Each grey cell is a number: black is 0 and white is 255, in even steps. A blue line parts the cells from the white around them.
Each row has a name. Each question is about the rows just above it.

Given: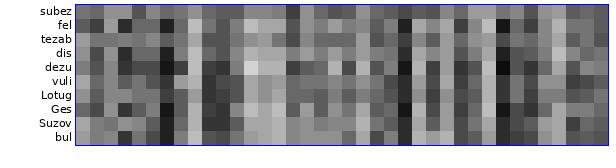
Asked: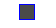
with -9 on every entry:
[65]
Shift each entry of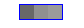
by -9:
[ 95 135 146]

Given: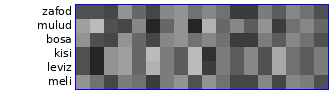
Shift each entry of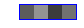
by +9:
[101 156  69 122]
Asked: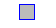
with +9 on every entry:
[196]
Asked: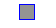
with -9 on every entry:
[138]
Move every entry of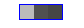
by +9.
[196  89  79]
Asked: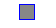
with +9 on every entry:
[144]

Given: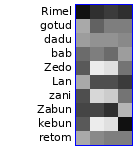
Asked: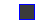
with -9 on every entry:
[50]
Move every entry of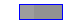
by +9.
[166 155 155]
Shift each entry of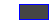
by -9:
[60 60]
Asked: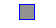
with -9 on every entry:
[137]
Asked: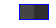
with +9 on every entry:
[78 56]
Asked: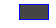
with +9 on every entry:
[78 78]
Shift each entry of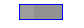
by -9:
[148 137 137]

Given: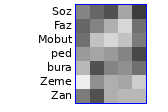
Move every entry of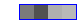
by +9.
[132  90 184 193]
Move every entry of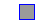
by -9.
[145]
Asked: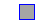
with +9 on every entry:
[174]
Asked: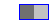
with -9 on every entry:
[103 185]
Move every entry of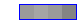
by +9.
[163 174 163 141]
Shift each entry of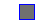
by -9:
[103]
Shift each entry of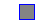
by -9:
[123]

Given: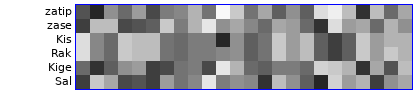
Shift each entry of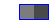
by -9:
[115  64]
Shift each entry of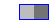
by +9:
[198 124]
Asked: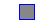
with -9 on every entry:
[126]

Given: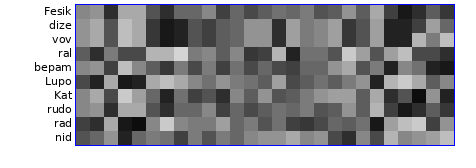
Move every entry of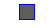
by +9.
[102]
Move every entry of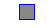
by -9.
[126]
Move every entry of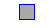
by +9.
[178]
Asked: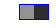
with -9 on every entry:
[138  37]

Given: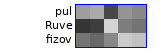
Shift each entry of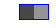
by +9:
[ 80 157]
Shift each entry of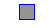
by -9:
[139]
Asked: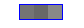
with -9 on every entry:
[107  95 127]
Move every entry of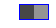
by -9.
[ 62 139]
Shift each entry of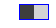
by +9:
[ 71 221]
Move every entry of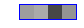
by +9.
[167 179  80 157]
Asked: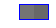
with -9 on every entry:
[107  95]

